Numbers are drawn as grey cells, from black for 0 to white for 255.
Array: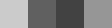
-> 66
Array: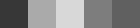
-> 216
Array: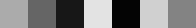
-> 23
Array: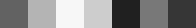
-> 247
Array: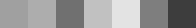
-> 112
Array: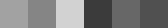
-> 210
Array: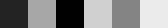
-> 1
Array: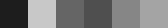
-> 101
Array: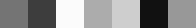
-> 251
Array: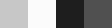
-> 30
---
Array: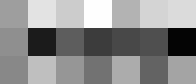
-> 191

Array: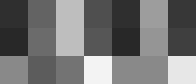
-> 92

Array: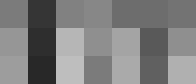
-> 40

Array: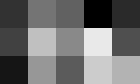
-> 151

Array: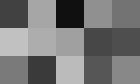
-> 58

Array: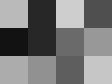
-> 145

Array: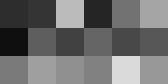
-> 159

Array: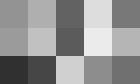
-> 70
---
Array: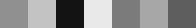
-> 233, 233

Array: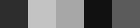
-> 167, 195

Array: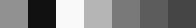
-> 181, 249

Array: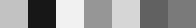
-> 150, 241

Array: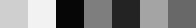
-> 126, 242

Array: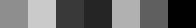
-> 37, 202

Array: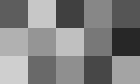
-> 192, 207

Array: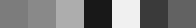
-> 24, 240
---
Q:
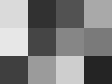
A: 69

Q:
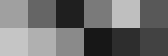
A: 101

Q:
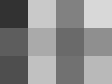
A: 170

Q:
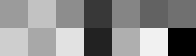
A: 194

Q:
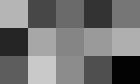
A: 167

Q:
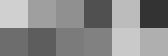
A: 159

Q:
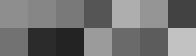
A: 134

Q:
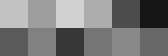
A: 158
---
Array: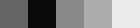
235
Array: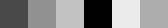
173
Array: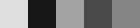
132
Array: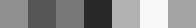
164
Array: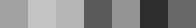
105
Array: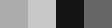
103
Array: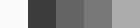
171
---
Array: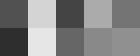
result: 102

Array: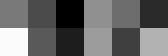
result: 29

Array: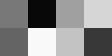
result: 195

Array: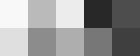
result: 174

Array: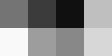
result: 136

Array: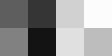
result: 224

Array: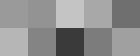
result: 58

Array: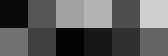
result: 3

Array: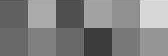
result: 105
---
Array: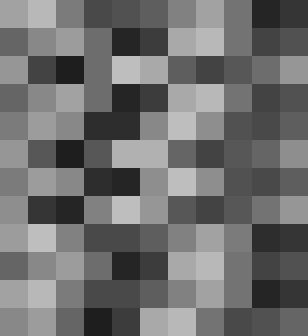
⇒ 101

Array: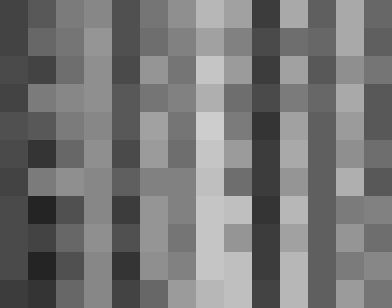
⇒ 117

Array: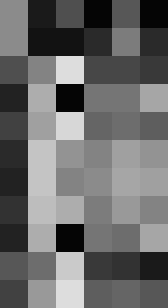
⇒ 87

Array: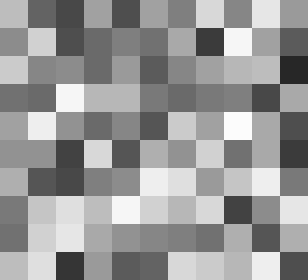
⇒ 78

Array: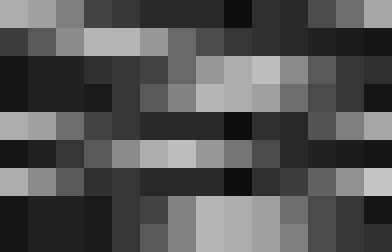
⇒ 47
